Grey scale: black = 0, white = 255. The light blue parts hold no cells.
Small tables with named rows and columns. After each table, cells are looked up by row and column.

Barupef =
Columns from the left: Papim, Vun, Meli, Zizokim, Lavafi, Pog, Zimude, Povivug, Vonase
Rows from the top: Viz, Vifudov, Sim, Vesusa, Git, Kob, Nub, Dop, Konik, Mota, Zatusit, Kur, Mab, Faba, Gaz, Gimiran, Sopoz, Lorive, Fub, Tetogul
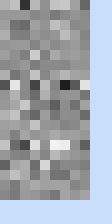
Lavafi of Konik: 187
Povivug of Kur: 140
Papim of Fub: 144
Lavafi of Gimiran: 134
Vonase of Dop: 159
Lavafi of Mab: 149
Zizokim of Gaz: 221
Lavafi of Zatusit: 129
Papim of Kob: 158
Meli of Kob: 127
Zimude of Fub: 162
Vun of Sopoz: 165
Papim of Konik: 83
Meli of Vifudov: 151

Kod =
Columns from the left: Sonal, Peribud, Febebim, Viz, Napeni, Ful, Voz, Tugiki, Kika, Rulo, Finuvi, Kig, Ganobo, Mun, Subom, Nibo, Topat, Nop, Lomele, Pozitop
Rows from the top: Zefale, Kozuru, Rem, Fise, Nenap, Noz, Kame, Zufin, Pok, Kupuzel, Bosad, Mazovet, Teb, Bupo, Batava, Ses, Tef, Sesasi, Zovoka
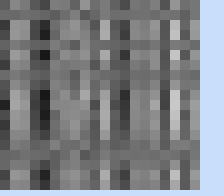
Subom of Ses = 112
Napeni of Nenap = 94
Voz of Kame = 118
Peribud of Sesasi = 149
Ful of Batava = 127
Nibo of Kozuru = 108

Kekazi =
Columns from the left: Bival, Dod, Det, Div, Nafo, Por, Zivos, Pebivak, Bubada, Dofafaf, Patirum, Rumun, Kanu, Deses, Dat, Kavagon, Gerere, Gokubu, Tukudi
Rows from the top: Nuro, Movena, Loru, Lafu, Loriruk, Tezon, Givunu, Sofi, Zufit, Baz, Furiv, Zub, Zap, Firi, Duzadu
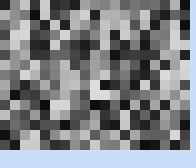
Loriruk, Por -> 203
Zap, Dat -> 33
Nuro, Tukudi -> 17
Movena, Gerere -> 29
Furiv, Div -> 73
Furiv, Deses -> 171
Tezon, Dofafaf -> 158
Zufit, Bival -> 169
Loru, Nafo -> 33
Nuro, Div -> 51
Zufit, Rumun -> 45
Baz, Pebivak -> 129
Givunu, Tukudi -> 214
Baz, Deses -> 100
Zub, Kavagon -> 36
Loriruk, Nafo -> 31
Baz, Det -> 66
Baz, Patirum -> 219

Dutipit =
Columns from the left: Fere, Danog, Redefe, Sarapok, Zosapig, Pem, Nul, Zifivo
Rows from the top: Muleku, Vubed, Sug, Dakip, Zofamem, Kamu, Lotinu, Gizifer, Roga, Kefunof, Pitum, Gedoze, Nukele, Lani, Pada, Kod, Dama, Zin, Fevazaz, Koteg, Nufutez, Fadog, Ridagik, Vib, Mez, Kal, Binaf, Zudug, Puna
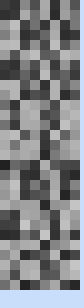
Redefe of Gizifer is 99
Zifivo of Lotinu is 72
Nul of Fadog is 182
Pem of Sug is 163
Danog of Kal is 172
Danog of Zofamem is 187
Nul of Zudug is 167

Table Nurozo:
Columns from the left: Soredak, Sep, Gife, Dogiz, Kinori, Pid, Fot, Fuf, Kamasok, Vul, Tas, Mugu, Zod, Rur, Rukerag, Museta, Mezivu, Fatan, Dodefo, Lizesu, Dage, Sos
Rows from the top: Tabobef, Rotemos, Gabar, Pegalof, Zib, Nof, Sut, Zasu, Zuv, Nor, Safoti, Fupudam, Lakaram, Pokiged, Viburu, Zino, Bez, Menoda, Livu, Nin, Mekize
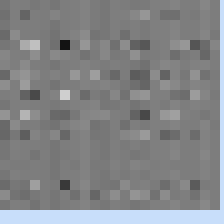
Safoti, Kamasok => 129
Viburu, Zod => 122
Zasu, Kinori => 125
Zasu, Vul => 158
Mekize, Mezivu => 127
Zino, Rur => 119
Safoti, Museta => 127
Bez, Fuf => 122
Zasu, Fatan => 131
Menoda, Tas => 119
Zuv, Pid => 116
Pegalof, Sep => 139
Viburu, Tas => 119

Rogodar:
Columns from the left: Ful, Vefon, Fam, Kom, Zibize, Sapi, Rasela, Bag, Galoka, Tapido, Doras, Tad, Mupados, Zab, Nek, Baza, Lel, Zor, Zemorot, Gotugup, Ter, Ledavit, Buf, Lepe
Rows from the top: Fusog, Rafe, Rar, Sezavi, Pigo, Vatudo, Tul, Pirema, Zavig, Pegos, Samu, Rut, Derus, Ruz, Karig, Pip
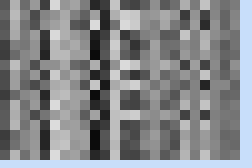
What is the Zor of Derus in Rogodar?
107
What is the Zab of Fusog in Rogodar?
67
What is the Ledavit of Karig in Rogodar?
136
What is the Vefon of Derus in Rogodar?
181
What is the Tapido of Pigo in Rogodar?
22
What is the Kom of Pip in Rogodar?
156
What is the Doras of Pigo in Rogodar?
78
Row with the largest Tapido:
Rar

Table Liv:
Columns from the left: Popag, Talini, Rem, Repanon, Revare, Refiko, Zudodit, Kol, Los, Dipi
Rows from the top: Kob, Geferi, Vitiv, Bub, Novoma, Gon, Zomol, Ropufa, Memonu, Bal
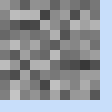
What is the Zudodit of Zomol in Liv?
85
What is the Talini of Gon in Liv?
91
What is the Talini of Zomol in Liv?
151
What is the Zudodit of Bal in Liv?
94
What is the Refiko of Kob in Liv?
99
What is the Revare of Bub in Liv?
119
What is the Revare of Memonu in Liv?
70
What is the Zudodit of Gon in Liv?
111
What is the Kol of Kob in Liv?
117
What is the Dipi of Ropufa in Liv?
157
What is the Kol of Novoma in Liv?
134
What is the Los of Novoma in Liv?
162
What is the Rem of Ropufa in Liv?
163
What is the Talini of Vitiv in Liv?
91
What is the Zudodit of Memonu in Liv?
157
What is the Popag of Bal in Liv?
127
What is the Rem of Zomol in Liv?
82
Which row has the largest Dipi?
Vitiv

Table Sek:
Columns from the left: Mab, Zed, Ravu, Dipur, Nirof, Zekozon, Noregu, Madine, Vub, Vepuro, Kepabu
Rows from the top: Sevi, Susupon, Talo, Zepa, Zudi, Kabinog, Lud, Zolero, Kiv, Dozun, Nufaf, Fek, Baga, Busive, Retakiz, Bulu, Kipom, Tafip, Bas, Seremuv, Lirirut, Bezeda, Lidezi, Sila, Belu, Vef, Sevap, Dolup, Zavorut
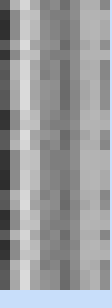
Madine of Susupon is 141
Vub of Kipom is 180
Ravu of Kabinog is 195
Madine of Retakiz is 141
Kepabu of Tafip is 170
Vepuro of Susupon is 179
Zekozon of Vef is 126
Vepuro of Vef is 179
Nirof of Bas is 139
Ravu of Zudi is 218

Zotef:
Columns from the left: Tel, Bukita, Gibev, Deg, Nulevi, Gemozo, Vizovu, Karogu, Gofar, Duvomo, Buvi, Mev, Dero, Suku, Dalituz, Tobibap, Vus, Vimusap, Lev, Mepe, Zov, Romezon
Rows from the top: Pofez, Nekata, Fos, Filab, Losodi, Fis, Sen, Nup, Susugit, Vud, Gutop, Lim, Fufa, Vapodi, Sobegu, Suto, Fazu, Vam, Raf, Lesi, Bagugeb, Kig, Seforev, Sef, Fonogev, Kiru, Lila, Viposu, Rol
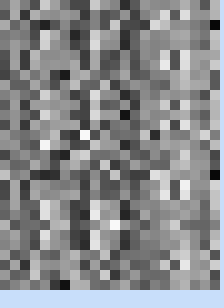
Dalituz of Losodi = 141
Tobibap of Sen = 150
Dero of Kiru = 111
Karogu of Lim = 72
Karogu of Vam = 93
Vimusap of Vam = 158
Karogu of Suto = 189
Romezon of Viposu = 76
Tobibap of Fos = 216
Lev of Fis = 225
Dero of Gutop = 145
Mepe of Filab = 137

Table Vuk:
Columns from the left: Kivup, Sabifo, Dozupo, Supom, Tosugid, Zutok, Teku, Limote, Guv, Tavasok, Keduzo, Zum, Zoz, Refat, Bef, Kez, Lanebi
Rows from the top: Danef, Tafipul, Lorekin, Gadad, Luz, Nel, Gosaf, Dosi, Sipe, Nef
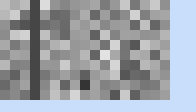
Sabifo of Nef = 137
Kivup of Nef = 124
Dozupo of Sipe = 161
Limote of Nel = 152
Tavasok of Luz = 165
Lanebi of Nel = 177
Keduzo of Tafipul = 158
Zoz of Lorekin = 158
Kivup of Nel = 135
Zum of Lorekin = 155
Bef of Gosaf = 184
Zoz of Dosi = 86
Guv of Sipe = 52

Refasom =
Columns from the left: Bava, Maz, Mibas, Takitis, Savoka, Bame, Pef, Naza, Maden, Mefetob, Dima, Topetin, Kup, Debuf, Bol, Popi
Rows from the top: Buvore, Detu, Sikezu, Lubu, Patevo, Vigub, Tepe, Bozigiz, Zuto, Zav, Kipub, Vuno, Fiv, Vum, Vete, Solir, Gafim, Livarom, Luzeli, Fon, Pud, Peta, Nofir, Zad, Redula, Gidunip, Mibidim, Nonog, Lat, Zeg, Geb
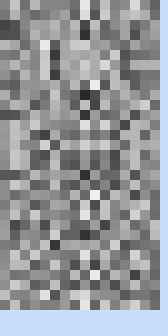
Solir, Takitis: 96
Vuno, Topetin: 112
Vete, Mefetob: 174
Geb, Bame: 127
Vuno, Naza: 163
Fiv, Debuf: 183
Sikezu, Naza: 184
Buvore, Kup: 139
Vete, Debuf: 180
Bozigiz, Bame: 61
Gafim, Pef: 93
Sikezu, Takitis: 164
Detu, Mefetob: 85
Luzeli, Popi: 139
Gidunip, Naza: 117
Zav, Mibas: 157
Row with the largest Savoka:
Patevo

